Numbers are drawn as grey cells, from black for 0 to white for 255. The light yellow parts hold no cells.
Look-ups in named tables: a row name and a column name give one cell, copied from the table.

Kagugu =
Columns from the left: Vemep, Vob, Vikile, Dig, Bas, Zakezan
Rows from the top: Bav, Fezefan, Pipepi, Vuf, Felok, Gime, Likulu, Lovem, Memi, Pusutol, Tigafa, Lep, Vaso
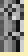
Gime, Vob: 158
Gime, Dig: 91
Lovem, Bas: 14
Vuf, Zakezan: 49
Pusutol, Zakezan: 176
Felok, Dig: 219
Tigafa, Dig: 97
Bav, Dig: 90
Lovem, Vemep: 89
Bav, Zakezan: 208
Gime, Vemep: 86
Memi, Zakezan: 53
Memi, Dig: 192
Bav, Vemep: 84
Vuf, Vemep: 85
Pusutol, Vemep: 128
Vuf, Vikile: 31
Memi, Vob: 173
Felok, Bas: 169
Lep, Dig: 95
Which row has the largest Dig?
Felok

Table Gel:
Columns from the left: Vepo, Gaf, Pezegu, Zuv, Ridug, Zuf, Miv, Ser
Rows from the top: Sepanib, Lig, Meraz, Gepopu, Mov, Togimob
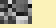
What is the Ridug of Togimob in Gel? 196
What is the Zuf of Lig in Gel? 95
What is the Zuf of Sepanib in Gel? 108
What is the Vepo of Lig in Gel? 132
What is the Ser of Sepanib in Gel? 211
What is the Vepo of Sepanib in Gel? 56
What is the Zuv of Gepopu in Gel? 184

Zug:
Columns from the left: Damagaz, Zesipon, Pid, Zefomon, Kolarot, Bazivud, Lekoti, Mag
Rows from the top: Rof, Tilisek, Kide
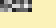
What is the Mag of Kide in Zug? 26
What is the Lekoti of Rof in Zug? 170
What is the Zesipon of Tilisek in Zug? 111
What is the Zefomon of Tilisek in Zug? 216
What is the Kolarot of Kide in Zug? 88
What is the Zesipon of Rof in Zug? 155
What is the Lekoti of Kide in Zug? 106
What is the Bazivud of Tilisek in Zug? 131
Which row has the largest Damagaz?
Kide

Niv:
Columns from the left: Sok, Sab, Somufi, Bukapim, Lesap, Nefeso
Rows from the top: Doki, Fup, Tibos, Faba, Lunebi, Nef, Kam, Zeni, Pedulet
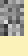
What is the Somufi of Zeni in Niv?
176
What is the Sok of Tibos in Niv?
175
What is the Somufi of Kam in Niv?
203
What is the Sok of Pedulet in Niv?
100
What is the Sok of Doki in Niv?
130
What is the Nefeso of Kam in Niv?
106
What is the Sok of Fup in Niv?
116
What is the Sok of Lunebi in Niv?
176
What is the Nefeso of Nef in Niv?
137
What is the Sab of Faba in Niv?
142
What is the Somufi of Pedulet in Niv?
190
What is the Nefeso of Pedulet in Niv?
123
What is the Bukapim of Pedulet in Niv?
128
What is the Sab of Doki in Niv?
65
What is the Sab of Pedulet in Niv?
52
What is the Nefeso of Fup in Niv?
93
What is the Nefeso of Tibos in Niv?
184
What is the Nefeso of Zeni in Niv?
127

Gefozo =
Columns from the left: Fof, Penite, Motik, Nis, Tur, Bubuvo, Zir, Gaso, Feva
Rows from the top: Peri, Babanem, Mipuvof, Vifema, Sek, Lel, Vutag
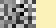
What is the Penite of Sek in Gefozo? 202
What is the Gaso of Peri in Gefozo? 210
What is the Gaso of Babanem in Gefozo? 134
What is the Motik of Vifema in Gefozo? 170
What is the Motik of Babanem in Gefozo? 167
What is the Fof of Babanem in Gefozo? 209
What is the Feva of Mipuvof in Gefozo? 107
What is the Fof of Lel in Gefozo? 159
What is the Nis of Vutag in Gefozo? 29

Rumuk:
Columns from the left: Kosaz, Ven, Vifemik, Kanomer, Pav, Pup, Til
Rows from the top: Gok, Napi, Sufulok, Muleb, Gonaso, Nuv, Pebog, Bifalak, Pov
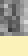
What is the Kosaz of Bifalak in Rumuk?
167
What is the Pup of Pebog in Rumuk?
154
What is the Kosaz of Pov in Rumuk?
110
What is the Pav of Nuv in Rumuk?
100
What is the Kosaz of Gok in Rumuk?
103
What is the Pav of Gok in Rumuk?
119
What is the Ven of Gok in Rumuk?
141
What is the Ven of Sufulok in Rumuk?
141
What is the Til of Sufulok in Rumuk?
190

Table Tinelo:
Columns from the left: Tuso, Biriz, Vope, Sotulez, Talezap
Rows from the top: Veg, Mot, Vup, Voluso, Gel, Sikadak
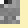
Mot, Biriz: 173
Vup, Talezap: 134
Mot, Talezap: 146
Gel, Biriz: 112
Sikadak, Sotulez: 147
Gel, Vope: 139
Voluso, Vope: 123
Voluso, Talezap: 130
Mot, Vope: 151
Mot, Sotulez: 156
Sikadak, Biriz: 116
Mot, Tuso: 99
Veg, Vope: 73
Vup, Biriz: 125
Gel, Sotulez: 109
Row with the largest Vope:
Mot

